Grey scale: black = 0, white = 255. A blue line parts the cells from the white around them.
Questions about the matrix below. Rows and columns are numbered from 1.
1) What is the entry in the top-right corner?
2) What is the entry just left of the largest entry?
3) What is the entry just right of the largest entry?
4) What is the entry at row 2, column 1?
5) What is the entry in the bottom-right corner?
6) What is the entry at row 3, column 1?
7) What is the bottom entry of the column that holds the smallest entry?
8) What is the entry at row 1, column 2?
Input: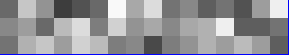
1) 239
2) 105
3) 168
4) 136
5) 94
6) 115
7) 157
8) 198

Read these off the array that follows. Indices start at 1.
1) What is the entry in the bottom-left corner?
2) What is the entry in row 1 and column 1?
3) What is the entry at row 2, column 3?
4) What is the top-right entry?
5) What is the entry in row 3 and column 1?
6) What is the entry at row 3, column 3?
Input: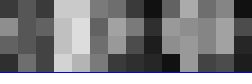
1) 47
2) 58
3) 98
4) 17
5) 98
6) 67

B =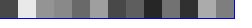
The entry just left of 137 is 148
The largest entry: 233

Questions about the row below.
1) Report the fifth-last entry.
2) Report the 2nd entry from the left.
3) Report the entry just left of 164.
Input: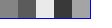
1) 132
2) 91
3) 57

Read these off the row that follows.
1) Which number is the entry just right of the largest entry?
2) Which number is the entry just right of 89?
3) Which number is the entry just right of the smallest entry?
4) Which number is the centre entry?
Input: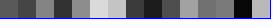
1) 196
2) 69
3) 185
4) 59

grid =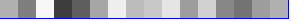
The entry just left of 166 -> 94
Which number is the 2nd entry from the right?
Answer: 157
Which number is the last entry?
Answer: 176
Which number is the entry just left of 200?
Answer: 188
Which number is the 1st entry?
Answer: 176

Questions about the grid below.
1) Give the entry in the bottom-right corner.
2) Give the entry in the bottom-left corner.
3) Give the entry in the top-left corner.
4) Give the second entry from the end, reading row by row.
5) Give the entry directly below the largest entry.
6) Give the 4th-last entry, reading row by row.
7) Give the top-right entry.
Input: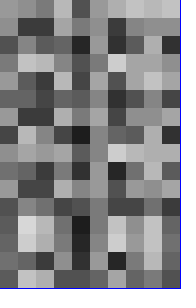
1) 81
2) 91
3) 153
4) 122
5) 205
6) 165
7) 194

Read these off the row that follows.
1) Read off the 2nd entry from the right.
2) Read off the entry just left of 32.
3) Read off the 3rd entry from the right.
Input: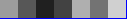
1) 115
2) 87
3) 175

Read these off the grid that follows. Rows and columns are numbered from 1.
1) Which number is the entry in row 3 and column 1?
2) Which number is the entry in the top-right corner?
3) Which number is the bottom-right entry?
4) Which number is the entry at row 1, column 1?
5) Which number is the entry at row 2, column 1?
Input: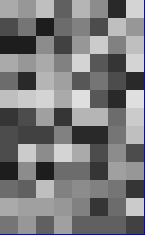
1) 29
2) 212
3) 65
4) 170
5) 76

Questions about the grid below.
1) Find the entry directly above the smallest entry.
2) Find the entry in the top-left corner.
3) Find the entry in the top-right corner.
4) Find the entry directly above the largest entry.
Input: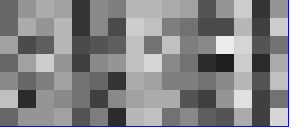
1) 236
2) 103
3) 149
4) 75
